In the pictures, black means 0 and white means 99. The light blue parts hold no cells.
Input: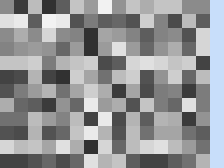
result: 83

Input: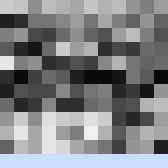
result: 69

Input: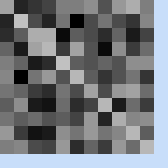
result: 59

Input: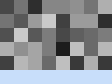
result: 68

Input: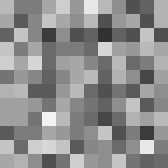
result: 76
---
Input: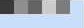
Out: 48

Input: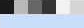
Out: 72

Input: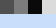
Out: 31

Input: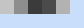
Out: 55

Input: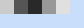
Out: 59

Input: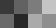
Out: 55
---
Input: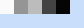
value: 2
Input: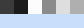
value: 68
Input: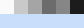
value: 11
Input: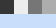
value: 67
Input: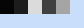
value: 64
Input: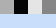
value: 52
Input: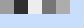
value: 67
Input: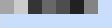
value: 51
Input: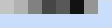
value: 58
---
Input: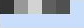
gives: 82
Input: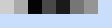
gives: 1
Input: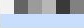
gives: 60
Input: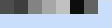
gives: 51
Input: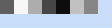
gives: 67
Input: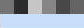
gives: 77
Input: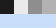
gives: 55
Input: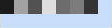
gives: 32
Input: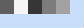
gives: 21
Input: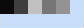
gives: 75
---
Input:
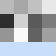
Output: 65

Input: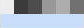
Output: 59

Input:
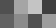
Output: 64

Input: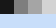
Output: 49

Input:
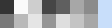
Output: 37

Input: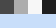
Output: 67

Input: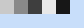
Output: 24

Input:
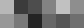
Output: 51

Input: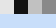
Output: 7

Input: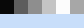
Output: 76
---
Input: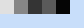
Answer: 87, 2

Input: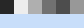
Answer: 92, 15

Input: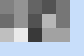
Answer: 91, 22

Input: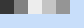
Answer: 92, 21

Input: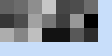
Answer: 77, 0

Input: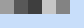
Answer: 77, 24
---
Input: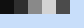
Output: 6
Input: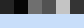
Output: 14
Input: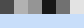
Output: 29
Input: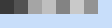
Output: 22
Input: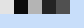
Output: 88
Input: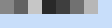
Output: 52
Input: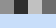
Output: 56
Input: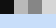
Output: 6
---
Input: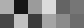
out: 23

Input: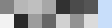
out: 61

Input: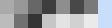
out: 20

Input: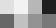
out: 57

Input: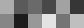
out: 59

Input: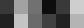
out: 41

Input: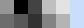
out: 19

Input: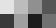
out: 11

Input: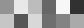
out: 84
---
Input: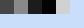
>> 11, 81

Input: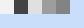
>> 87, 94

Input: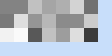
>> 71, 97

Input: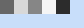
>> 52, 95

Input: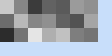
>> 56, 89

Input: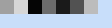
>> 42, 83

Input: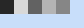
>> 38, 84
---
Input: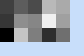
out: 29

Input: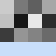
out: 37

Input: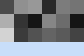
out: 59

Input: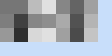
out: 73

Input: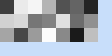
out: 95

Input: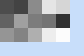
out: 54

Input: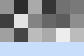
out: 66

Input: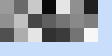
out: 78

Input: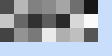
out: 50
